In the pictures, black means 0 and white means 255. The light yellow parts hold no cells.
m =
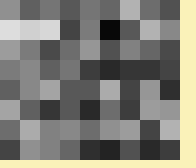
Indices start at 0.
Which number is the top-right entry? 81
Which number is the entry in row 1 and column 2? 215
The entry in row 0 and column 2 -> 117
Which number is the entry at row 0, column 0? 144
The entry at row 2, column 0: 156
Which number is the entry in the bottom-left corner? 68
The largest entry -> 221
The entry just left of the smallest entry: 123
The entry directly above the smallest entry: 102
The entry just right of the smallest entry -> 88
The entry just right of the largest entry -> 208
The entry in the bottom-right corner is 61
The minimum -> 8
